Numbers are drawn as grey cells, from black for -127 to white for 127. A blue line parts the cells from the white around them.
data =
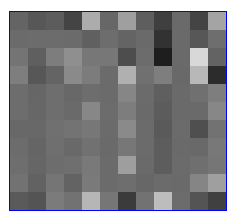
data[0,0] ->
-27
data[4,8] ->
-32
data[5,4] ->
7
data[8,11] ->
-9
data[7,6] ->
-8
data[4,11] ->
-1
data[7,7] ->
-20
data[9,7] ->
-24
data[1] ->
[-20, -19, -19, -20, -31, -18, -27, -21, -77, -21, -40, -17]
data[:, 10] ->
[-59, -40, 88, 56, -15, -21, -48, -22, -16, 5, -43]
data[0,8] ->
-64
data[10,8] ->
61
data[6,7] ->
-20
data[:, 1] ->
[-40, -19, -32, -40, -25, -24, -23, -26, -25, -29, -43]
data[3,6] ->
48
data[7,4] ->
-14
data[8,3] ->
-16
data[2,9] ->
-21
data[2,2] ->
-2
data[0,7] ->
-33
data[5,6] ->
-2
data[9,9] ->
-21
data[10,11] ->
-63
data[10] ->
[-37, -43, -4, -13, 54, -9, -68, -13, 61, -19, -43, -63]
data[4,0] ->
-18
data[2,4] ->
-8
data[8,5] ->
-20
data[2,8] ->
-97
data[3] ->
[-1, -40, -27, 10, -3, -20, 48, -15, -1, -22, 56, -83]
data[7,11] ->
-7

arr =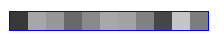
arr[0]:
-71
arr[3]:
-23
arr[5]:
40
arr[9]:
69

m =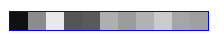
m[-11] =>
-111
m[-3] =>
75
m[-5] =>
28

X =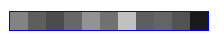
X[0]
3
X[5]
-14
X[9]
-45

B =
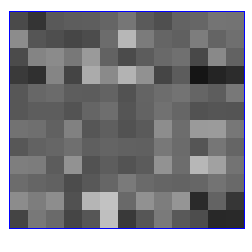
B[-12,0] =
-53
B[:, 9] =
[-28, -31, -15, -35, -12, -25, -18, -20, -18, -28, 21, -38]
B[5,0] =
-40
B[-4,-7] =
-44
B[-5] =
[-40, -29, -25, -16, -32, -27, -30, -31, -7, -20, -42, -9, -26]
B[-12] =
[-53, -75, -38, -34, -33, -26, -9, -37, -48, -28, -25, -11, -12]
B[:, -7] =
[-9, 55, -52, 51, -45, -42, -45, -30, -44, -5, -22, -70]
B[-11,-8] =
-19
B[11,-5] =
-5
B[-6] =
[-13, -16, -30, 1, -41, -32, -45, -37, 13, -18, 26, 27, -8]
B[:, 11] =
[-11, -27, 9, -91, -34, -42, 27, -9, 33, -12, -28, -87]
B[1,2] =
-49
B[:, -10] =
[-34, -57, -7, -59, -34, -44, 1, -16, 18, -51, -46, -58]
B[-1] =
[-59, -7, -21, -58, -41, 63, -70, -41, -5, -38, -50, -87, -86]
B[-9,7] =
17
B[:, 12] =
[-12, -16, -29, -83, -7, -43, -8, -26, -12, -22, -73, -86]
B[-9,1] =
-79
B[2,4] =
26
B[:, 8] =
[-48, -26, -22, -58, -18, -14, 13, -7, 18, -26, -2, -5]
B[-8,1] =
-24
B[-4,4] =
-45
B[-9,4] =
43
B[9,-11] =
-30
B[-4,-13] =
-1
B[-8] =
[-40, -24, -20, -34, -35, -28, -45, -27, -18, -12, -26, -34, -7]

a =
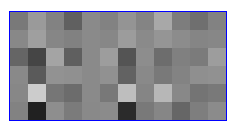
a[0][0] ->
-6
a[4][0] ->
7
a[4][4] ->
10
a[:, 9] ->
[-2, 12, 0, 3, 8, -25]
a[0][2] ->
2
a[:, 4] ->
[10, 10, 10, 10, 10, 9]
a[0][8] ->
40
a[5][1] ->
-94
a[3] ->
[9, -37, 18, 16, 10, 17, -29, 9, -6, 3, 15, 17]
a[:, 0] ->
[-6, 8, -26, 9, 7, 2]
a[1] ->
[8, 31, 6, 1, 10, 7, 28, 10, 21, 12, 5, 7]
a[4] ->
[7, 76, -9, -19, 10, -7, 62, 5, 55, 8, -11, -6]
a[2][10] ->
-4
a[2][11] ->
29
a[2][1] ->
-58
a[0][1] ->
26
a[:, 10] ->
[-16, 5, -4, 15, -11, -1]
